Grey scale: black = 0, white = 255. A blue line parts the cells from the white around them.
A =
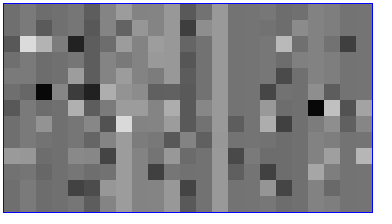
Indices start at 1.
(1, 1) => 111
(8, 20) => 124
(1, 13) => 114
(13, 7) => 132
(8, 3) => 147
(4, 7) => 132
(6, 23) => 116
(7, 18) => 109
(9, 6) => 101
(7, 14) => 153
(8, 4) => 112
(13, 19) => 112
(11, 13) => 114
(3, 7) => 109
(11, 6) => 110
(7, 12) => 89
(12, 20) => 130
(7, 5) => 176
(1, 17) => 119
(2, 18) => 109
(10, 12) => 107
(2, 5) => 118
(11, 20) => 166
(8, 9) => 131
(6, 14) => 153
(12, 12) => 68
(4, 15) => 115
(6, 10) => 96
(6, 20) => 142
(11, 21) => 126
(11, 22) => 115
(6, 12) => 89
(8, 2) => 122
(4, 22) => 115
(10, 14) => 153
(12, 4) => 112
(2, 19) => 139

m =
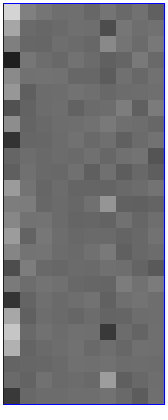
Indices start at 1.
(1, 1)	212
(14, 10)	110
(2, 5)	111
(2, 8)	118
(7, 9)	96
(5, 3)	114
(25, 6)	110
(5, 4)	113
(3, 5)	107
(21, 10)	111
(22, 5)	113
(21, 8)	108
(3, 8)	116
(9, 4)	108
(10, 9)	115
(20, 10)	110
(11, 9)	104
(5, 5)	103
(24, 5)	108
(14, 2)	114
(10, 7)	103
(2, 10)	113
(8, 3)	105
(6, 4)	109
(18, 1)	122
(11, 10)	94
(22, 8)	103
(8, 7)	121
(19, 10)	110
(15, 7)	106
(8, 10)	103
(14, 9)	102
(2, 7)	77
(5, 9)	104
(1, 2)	128
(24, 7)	157
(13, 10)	100
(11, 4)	104

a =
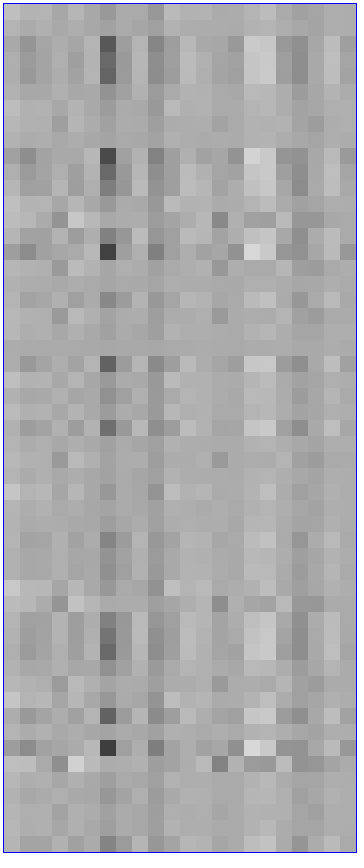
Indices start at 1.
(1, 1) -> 191
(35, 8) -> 162
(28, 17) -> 180
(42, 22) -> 171
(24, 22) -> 173
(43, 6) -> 176
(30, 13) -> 172
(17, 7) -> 166
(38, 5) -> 194
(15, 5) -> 157
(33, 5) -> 169
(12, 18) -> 167
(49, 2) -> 174
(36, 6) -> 169
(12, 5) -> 158
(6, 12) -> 178
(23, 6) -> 180
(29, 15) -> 171
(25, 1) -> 177
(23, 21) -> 189
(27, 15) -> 166
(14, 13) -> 183
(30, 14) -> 172
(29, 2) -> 177
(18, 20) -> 168
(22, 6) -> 169
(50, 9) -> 175
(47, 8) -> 160
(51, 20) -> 160
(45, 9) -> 181
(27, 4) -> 177
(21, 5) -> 176
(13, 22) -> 173
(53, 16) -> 189
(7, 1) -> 189
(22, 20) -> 169
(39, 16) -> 190
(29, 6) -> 176
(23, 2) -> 153
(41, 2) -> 155

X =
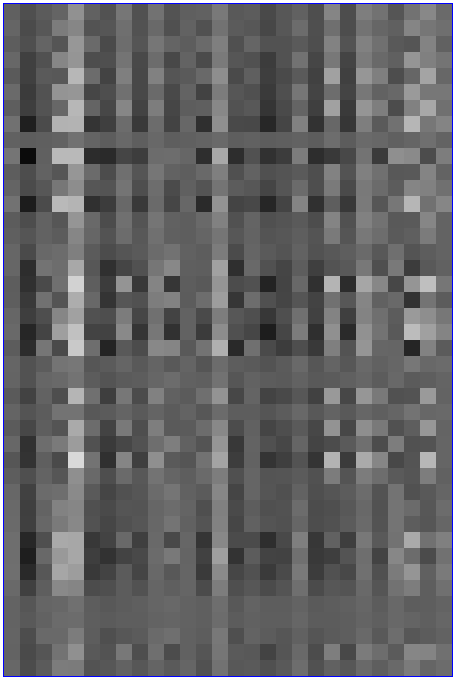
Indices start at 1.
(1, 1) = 96
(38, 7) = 88
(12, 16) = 87
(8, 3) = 75
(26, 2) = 84
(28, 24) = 76
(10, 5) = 185
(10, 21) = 57
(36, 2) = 41
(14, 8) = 112
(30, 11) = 101
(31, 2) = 65
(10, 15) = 45
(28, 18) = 71
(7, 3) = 83
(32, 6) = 80
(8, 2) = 31
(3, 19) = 90
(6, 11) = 73
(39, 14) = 108
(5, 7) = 67
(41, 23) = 123
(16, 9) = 90
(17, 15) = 47
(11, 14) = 127
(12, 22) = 74
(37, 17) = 75
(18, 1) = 93
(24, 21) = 91
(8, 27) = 119
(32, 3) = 99
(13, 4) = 185
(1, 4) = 100
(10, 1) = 117
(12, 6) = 86
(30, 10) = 115
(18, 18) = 68
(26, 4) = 115
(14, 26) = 90
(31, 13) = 91

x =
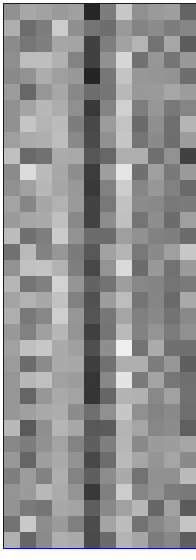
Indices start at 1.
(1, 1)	145
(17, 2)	193
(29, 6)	72
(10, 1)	192
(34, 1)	176
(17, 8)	218
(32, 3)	117
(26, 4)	173
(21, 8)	186
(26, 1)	151
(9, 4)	189
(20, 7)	119
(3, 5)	164
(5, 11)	147
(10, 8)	175
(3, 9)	180
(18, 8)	158
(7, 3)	183
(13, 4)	178
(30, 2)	156
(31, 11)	124
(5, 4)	159
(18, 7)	115
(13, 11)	121
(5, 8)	196
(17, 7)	148
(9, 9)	117
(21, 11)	124
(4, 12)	153
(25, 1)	150
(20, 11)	115
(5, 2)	146
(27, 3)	143
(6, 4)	167
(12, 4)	166
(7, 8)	208
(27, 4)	181
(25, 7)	102
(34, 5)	170
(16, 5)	123

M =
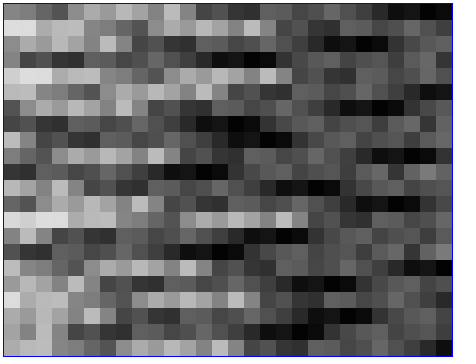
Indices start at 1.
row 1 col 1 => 133
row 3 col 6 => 131
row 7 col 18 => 102
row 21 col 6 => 81
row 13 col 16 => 91
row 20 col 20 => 14
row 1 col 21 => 102
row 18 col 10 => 48
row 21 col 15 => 63
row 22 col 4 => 133
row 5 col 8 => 125
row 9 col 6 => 48
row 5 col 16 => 131
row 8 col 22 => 79
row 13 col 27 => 51
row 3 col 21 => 14
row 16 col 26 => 53
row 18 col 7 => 69
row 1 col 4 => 83
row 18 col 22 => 10
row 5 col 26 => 79
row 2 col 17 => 132
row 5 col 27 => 102
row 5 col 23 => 95
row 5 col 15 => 163
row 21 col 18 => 20
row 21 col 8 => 48
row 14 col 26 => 70
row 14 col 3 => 221
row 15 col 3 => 132
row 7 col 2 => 140
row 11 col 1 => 53
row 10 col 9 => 131
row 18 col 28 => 79
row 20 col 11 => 48
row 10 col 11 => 132
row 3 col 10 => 81
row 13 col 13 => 53
